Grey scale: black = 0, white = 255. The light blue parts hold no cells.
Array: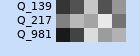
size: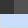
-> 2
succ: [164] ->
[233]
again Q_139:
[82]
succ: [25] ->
[67]
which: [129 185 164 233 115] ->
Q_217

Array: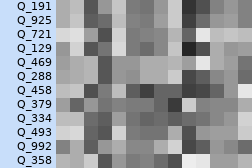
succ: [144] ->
[173]
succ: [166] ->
[173]

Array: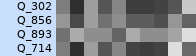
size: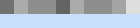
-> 10
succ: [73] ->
[158]
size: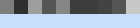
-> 10
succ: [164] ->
[222]
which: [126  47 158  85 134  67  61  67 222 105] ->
Q_714
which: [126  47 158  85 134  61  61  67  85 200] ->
Q_302
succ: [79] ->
[150]

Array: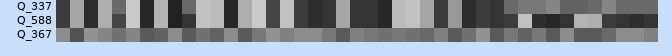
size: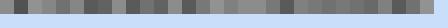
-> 31
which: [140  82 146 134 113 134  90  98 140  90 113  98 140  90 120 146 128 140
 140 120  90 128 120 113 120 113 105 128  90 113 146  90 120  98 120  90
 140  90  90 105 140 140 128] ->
Q_367
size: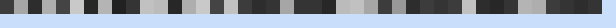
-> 43
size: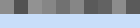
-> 10

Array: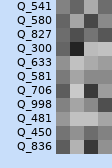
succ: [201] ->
[57]
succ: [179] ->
[57]
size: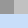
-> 2
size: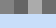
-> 4
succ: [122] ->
[165]
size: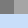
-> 2
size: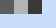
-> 3

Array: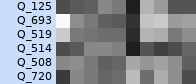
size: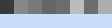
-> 8
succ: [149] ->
[161]
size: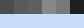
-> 6
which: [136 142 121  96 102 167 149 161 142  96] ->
Q_508
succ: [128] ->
[30]

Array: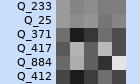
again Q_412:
[69]
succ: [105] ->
[173]
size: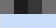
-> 4

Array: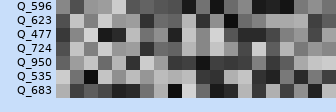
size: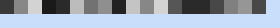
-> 19
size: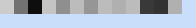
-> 13
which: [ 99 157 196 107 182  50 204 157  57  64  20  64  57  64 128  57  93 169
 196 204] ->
Q_950

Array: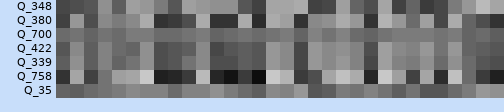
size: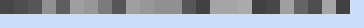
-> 25
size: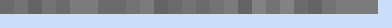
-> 27
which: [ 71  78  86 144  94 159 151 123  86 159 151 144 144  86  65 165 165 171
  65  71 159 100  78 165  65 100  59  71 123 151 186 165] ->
Q_348

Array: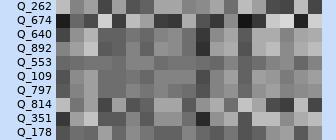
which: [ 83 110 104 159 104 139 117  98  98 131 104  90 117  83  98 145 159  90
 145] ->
Q_178
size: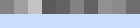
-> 10
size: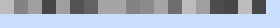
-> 19
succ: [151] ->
[123]
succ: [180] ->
[98]
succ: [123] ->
[145]

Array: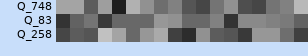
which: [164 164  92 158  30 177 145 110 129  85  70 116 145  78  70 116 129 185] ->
Q_748
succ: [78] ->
[70]
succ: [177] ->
[145]
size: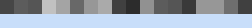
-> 18
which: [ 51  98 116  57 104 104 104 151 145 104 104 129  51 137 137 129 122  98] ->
Q_83

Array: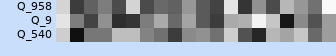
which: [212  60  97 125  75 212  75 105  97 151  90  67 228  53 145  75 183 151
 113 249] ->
Q_958
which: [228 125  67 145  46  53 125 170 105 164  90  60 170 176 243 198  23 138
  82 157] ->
Q_9

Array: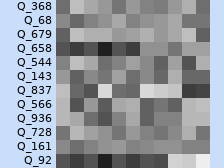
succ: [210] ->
[204]
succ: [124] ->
[152]
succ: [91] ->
[168]
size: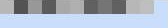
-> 11

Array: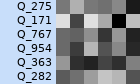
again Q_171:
[223]
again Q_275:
[120]
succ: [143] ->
[53]

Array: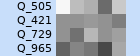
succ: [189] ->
[175]
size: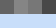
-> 4
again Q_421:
[146]
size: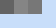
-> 3
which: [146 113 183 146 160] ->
Q_729
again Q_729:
[146]

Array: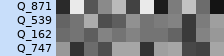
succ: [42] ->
[234]
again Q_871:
[234]
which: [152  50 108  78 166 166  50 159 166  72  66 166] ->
Q_747
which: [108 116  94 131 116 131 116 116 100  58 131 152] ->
Q_162
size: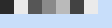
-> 7

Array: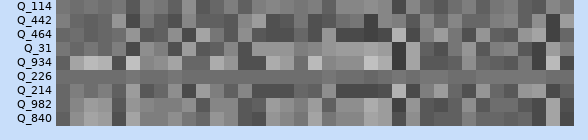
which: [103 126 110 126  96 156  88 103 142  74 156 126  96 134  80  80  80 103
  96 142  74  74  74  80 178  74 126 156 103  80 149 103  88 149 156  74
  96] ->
Q_214

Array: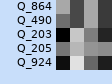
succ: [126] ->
[36]
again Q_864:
[168]
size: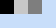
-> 3

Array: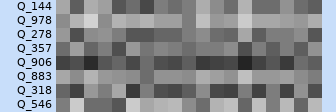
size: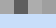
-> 4
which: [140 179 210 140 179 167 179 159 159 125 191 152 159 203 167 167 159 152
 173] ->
Q_978
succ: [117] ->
[133]
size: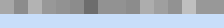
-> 16
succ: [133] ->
[125]

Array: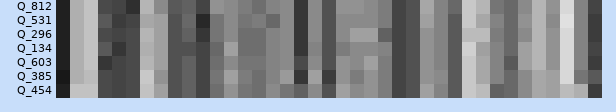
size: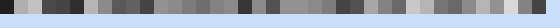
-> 39
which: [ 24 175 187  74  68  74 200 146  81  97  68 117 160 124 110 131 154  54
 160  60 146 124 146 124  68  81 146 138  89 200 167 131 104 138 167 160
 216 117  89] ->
Q_385
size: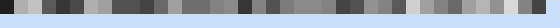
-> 39
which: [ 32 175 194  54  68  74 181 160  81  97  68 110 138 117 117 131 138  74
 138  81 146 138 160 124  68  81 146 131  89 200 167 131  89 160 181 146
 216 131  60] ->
Q_603
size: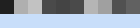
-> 10
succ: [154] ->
[54]

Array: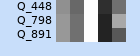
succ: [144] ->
[104]
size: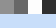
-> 4
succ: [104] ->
[253]
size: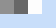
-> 3
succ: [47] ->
[112]
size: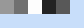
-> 5

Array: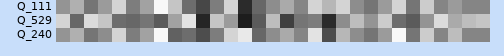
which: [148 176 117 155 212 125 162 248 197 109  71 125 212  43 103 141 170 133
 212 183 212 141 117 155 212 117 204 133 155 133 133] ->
Q_111
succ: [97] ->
[109]
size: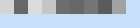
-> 9
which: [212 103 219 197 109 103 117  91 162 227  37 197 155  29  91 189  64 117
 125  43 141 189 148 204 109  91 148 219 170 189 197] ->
Q_529
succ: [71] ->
[125]

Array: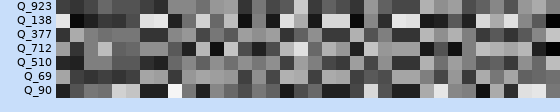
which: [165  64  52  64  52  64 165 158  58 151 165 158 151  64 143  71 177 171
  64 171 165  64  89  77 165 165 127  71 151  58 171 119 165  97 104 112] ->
Q_69
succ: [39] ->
[33]
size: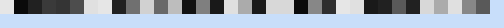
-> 35

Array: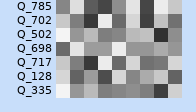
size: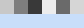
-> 6
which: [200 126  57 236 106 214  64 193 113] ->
Q_702
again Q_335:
[126]
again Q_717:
[214]
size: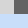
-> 2
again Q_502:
[186]

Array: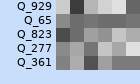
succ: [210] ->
[224]
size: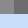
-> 2
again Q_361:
[123]
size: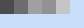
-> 5
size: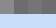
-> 4
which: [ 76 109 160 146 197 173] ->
Q_823
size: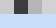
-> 4

